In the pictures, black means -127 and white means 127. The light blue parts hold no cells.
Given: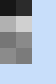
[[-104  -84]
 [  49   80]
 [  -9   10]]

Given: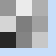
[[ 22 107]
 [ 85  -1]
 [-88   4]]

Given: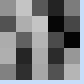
[[ 18  68]
 [-45  46]
 [ 44 -30]]

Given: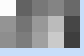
[[124 -29]
 [ 20 -11]
 [ 14  -3]]

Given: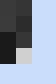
[[ -69  -74]
 [ -68  -83]
 [-101  -73]]

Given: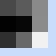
[[ -54  -36]
 [-125 -120]
 [ -80  -23]]

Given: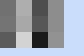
[[-14  46]
 [-11  40]
 [-37  82]]

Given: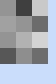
[[ 20 -64]
 [ 32  20]
 [ 20  50]]

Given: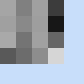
[[ 37   0]
 [ 32   9]
 [ 41 -11]]
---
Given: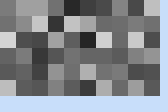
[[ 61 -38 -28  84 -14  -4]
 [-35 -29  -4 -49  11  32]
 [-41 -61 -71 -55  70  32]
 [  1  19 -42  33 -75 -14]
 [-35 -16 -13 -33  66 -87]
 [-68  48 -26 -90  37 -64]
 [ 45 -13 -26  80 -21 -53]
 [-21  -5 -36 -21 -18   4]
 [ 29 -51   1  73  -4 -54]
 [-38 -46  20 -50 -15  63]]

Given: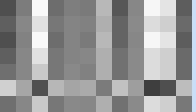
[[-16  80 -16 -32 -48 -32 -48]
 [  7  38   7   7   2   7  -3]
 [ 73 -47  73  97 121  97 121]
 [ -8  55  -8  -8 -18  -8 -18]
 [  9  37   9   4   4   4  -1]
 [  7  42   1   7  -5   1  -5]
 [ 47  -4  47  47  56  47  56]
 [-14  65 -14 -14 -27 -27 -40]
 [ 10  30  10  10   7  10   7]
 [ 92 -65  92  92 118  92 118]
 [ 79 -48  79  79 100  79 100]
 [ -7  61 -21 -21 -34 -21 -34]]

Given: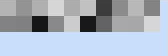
[[   2   52]
 [   0   19]
 [-105   48]
 [   9   86]
 [  76   44]
 [-103   65]
 [ -28  -67]
 [  40   11]
 [  39   56]
 [  86    3]]

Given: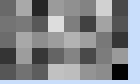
[[ -41  -75  -19  -11  -22]
 [ -13   29   40   -6   41]
 [ -34  -72   14  -39  -89]
 [  65  -27   29   93   27]
 [  61    4   51   -1   16]
 [  20  -54   32  -62    3]
 [  12   -3   -7   35   81]
 [-124   26  -74  -44  -55]]

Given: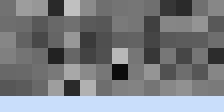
[[ -40  -23    0    6  -17  -13]
 [ -36  -22  -11  -29  -19   29]
 [ -22  -15  -19  -55  -39   23]
 [  30   -6  -93  -26  -23  -86]
 [ -85   40  -25   24  -15   64]
 [  49   10  -60  -69  -37   11]
 [ -17   -8  -47  -48  -40  -16]
 [   0 -115   56  -30   -5  -11]
 [   3   -5   -9  -28   -9   -9]
 [ -10   21  -72  -58  -63  -16]
 [   8  -46   -8  -38    6  -73]
 [  17  -17  -57  -35    5  -85]
 [  -2  -41   -9  -34   20  -15]
 [  -5    6  -83  -17  -39    7]]

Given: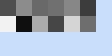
[[ 114  -48]
 [-112   12]
 [  43  -22]
 [ -57  -15]
 [  85    7]
 [ -17  -67]]

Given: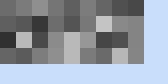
[[-26 -79 -32 -19]
 [-36  57 -40  -4]
 [ -2 -53 -72  15]
 [ 15  11 -18 -10]
 [ 57  57 -43 -32]
 [ -4  23  -7  -3]
 [-21 -57  68 -26]
 [ 55 -47   9 -47]
 [  5   4   4 -55]]
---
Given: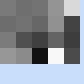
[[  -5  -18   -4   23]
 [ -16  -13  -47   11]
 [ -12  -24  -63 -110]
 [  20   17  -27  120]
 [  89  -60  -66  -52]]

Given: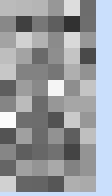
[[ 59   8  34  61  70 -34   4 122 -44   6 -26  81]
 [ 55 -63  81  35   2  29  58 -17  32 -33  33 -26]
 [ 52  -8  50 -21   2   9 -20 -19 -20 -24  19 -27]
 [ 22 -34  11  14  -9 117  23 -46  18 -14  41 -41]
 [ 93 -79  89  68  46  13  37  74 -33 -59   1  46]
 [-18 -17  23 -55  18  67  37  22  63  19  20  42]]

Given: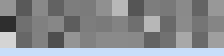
[[ 21 -81  84]
 [-38 -15 -24]
 [  9   0   1]
 [-29   7 -49]
 [ -2 -34  20]
 [ -4  -2   1]
 [ 16  -5  10]
 [ 56   3  10]
 [-42 -16   9]
 [ -2  55 -28]
 [ -6 -22 -14]
 [ 10  11  40]
 [-27 -10 -21]
 [ 24   5  31]]

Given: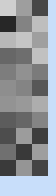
[[ 79 -88  56 -24  -2  14  19 -35 -50 -15 -69]
 [ 30   3  69 -17  17   4  25 -25  28 -70  21]
 [-56  62  31  65  -4 -40  45   4 -66  30 -59]]

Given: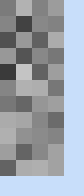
[[ -4   5 -46  24 -69   5  -8  43  48  30 -28]
 [ 50 -61  25 -43  68  49 -25  38  17 -27  44]
 [  2   8 -30   8 -29  46  22   7  11   8  47]
 [ 28   2  44  -8  30  -8  31 -20   4  34  34]]

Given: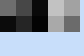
[[ -17 -116]
 [ -56  -90]
 [-118 -124]
 [  66   41]
 [  34  -20]]

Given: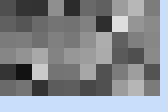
[[ -48  -31   -5    5  -74  -21]
 [ -76  -42   -2   19 -109  -11]
 [ -77  -21  -15   41   74  -78]
 [  15  -12    0    3  -12  -35]
 [ -84  -13   -7   23  -10  -34]
 [ -23    1   17   29   39  -56]
 [ -30  -81   46   43  -46  -47]
 [  29   94  -31  -37   -3   28]
 [  55   21   -1  -48   30   53]
 [  -3   10    7   10  -44   -5]]
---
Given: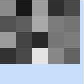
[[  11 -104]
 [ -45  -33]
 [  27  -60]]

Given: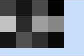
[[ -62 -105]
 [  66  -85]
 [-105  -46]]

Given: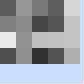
[[-36  23]
 [  0  12]
 [106  18]]

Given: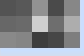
[[-45 -39]
 [-23 -21]
 [  8   5]]

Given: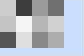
[[ 76 -67]
 [ 68 117]
 [-42  94]]

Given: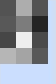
[[-43  44]
 [-39  -3]
 [-57 110]]

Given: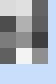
[[ 91  95]
 [-49  48]
 [ -3  15]]

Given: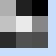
[[ 46 -95]
 [ 66 106]
 [-84 -45]]

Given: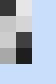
[[-73 102]
 [ 70  84]
 [ 77 -62]]
